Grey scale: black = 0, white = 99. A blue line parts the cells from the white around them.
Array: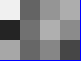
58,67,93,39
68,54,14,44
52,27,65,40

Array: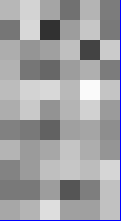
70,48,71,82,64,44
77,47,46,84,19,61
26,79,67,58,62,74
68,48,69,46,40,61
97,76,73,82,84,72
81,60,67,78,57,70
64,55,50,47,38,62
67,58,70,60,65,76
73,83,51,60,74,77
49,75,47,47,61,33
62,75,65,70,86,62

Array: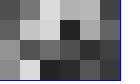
71,26,31,46,85,69
66,39,37,76,83,14
19,25,57,32,42,31
33,22,54,85,14,17

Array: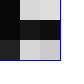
84,86,3
9,6,3
83,79,13

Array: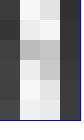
88,19,23,96
95,20,21,92
77,21,25,73
78,22,26,92
89,23,25,96
91,23,27,93

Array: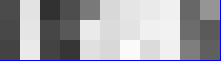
40,58,29,88,19,30,47,84,89,91,93
42,35,28,89,27,34,91,85,88,93,94
49,37,26,91,26,21,87,84,97,85,93

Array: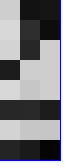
7,8,80
18,5,84
15,80,82
80,80,11
77,80,84
16,11,15
77,77,82
10,2,14

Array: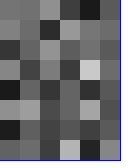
10,35,45,44,56,24
46,42,50,42,17,59
44,35,21,39,57,36
78,42,52,26,48,23
19,34,10,39,21,39
64,31,56,61,29,39
25,35,11,37,26,33
14,52,38,42,24,70
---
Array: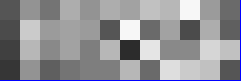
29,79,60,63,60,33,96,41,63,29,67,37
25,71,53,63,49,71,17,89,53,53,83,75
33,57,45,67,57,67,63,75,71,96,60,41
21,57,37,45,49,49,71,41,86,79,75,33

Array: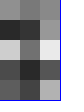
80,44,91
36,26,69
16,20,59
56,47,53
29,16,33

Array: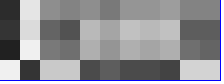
93,20,78,78,29,36,29,29,26,82,82
17,89,55,51,55,47,58,58,61,51,51
13,93,47,43,68,58,68,64,68,43,39
20,85,39,32,72,64,75,72,75,36,36

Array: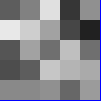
36,50,87,21,56
30,36,77,70,66
90,80,63,27,13
53,53,56,40,60
33,63,43,74,43

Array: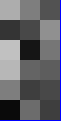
20,28,56
75,8,46
71,39,36
67,49,32
49,24,28
4,42,24

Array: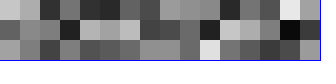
38,53,49,13,70,63,73,26,29,41,13,77,67,49,4,23
63,49,26,49,32,35,41,56,56,41,87,45,35,23,29,60
77,67,19,45,19,16,38,29,60,56,53,16,45,32,90,63

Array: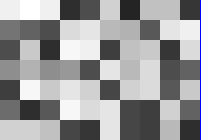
93,99,93,18,30,81,14,75,75,21
24,96,78,89,81,27,81,85,34,78
81,81,75,27,21,89,27,24,72,18
55,69,55,59,30,89,72,85,30,38
42,18,34,96,85,89,27,24,81,38
45,38,30,85,89,72,69,34,89,93
30,78,18,96,93,24,75,78,21,85

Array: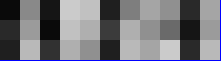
12,72,19,68,56,12,72,64,79,16,72
4,53,8,79,75,12,49,64,56,16,64
16,60,4,75,68,23,68,56,41,8,60

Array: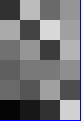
66,26,84,62
41,33,62,30
37,47,47,55
19,73,41,58
44,58,23,70
2,9,19,81
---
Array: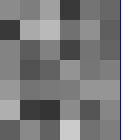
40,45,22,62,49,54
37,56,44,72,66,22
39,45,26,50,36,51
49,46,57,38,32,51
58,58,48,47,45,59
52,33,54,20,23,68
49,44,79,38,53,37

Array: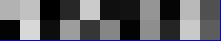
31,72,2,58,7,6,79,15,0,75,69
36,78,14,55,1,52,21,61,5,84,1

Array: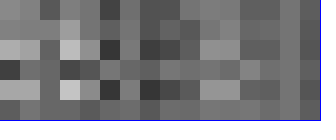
36,45,37,37,47,48,45,32,32,43,26,45,49,34,50,53
34,45,41,40,50,46,34,38,32,45,37,45,61,49,49,50
33,45,37,37,55,56,36,28,24,47,21,56,73,38,63,67
37,45,43,51,42,45,43,46,37,40,46,33,28,40,43,25
33,45,37,38,58,58,35,28,21,48,21,54,76,40,65,65
36,45,42,46,45,46,41,42,34,42,40,35,40,40,45,36

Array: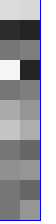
84,85
14,17
49,46
14,95
49,46
58,66
67,76
40,46
58,56
40,46
58,46

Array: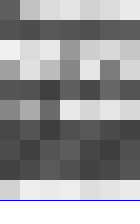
91,85,81,88,85,75,37
36,35,31,33,34,30,32
77,84,80,59,90,85,93
83,48,89,52,73,87,62
33,40,28,37,25,32,33
84,89,83,90,41,66,52
26,29,34,31,24,33,28
31,24,27,36,33,25,30
33,28,26,31,35,29,26
91,88,86,92,91,92,81

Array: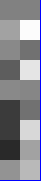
50,50
98,63
44,53
89,36
52,53
44,23
84,23
63,16
72,57

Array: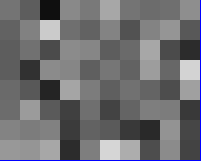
55,43,42,45,65,47,53,6,36,45
34,58,51,32,51,38,43,79,50,38
17,29,65,41,36,52,54,29,44,36
82,40,61,38,46,37,52,54,19,36
62,30,39,44,37,48,64,14,34,41
22,48,49,39,26,43,25,35,60,42
27,57,16,22,35,38,23,50,48,51
26,54,30,67,83,49,17,65,58,59

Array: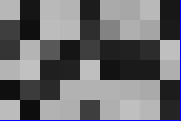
9,72,65,66,11,70,72,8,71
10,64,68,51,18,72,73,6,24
74,17,13,12,24,8,34,70,20
68,10,10,7,74,13,12,75,70
11,66,68,69,69,69,16,23,6
14,71,74,68,24,68,69,5,73

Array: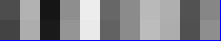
52,32,68,72,54,40,92,55,8,69,30
55,31,67,73,54,38,91,58,10,67,26
